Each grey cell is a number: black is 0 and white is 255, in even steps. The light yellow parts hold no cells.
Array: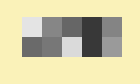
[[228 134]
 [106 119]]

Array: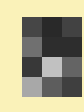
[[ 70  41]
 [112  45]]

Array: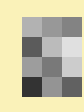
[[178 152]
 [ 91 187]]

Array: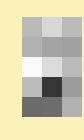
[[185 215]
 [177 164]]

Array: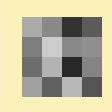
[[170 137]
 [126 204]]

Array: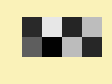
[[ 41 231]
 [ 94   2]]

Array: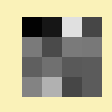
[[  2  22]
 [122  74]]
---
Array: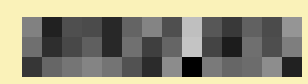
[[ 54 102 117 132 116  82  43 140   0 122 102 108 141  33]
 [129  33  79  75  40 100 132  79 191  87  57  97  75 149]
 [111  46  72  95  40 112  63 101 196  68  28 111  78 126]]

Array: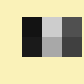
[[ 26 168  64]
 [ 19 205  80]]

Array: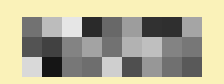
[[217  21 119 110 207  79 151 112  89]
 [114 188 230  42 104 157  49  47 165]
 [ 83  65 131 163 114 178 191 131 119]]

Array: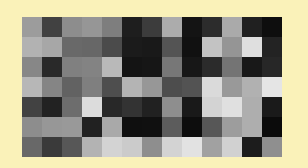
[[104  58  87 179 211 203 142 211 226 161 209  28 143]
 [156  65 141 150 126  30  60 172  20  44 170  32  14]
 [178 167 105 103  75  27  25  84  17 195 149 223  35]
 [135  41 128 131 185  20  22 119  23  43 116  24  39]
 [183 133  98 127  78 180 151  77  83 218 153 177 229]
 [ 66  34 109 220  40  51  33 142  25 211 224 174  26]
 [141 151 153  33 169  15  16  92  13  87 157 174  11]]

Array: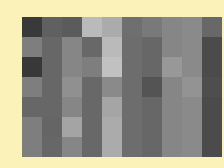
[[126 103 134 104 171 109 103 134 138  75]
 [ 57  96  91 186 171 111 121 134 138 104]
 [126 103 134 104 186 109 103 134 138  75]
 [ 56 103 134 126 193 109 103 152 138  75]
 [126 103 144 104 138 109  84 134 147  78]
 [103 103 134 104 165 109 103 134 138  75]
 [126 101 164 104 171 109 103 134 138  75]]

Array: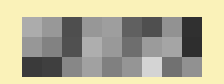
[[ 58  63 135 161 128 149 212 113 145]
 [172 152  78 151 158  96  79 146  48]
 [151 130  80 174 153 110 155 165  46]]

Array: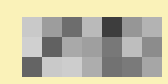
[[100 201 205 173 114 122 166]
 [201 157 109 186  61 150 179]
 [208  97 169 159 120 190 140]]

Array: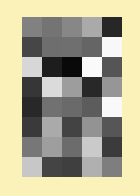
[[199  68  63 176 126]
 [129 116 135 170  39]
 [ 70 110 111 101 248]
 [215  29   9 250  85]
 [ 54 219 157  40 150]
 [ 40 113 106  92 249]
 [ 58 170  67 147  86]
 [119 158 108 202  59]]

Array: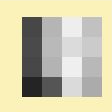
[[ 36  85 218 171]
 [ 71 181 238 193]
 [ 74 185 219 203]
 [ 71 179 239 184]]
